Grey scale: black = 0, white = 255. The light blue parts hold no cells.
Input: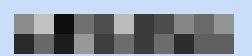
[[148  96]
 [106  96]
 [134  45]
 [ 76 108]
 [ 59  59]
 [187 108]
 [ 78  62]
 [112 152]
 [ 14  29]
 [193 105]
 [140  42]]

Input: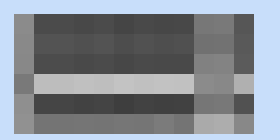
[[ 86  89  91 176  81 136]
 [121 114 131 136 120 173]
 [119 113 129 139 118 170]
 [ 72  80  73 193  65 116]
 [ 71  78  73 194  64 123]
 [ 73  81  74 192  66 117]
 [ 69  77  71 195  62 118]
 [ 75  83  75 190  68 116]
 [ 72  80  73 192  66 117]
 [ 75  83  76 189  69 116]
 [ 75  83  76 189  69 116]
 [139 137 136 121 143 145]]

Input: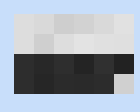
[[225 223  34 208]
 [217 224  48  44]
 [210 227  36  42]
 [206 221  46  43]
 [217 207  40  38]
 [221 221  45  45]]

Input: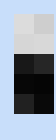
[[206 216  38   5   9]
 [220 214  24   7  33]]

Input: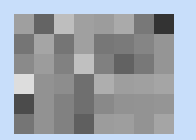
[[ 51 149 149 165 149 165]
 [120 133 120 160 147 147]
 [170 122  98 158 146 158]
 [156 119 128 174 137 156]
 [160 160 192 111 111  95]
 [190 117 129 141 129 129]
 [100 165 156 146 146 146]
 [159 117 138 221  75 117]]

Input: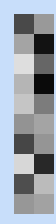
[[153  18 102  10 124 164 149  40 187 162]
 [ 73 164 222 181 197 147  70 215  78 151]]

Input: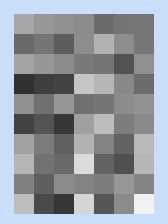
[[118 119 143 108 146 137 186 182 132 242]
 [117 141  82 136 140 125  99  80 151 139]
 [107 178 117 181 117 188 131  99 125  86]
 [139 141 121 197 112 160 178 219 131 213]
 [144  93 139  67 149  55  96 105 139  54]
 [152 117 150  63 112  84 124 114  95  74]
 [166 105 163  49 144  66 161 181 128 189]]
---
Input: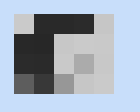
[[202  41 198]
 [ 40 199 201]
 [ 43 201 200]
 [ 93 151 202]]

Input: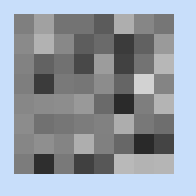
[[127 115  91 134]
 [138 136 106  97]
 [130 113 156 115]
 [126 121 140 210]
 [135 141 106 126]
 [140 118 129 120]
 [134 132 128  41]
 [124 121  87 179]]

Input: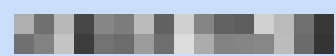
[[174 183 134 186 207  98 209 112]
 [112 196 114 155 220 131 136 107]]

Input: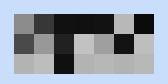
[[140  17  18  11]
 [ 74  33 159 190]
 [179  16 183 184]]

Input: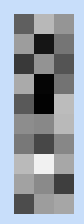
[[ 95 149]
 [157 117]
 [ 57  84]
 [170 115]
 [ 89 188]
 [141 185]
 [120 135]
 [186 167]
 [162  62]
 [ 76 166]]

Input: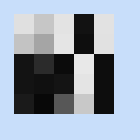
[[224 227 226]
 [195 229 225]
 [ 19  11  13]
 [ 19  20  13]
 [ 26  87  13]]

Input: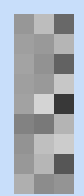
[[151 104]
 [159 181]
 [163  98]
 [159 199]
 [162  56]
 [130 180]
 [147 204]
 [152  86]
 [175 148]]

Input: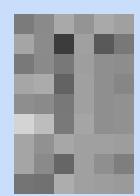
[[123 169 169]
 [165  60  89]
 [121 120 143]
 [166  99 143]
 [142 120 143]
 [212 121 143]
 [165 167 160]
 [165 102 143]
 [116 173 157]]
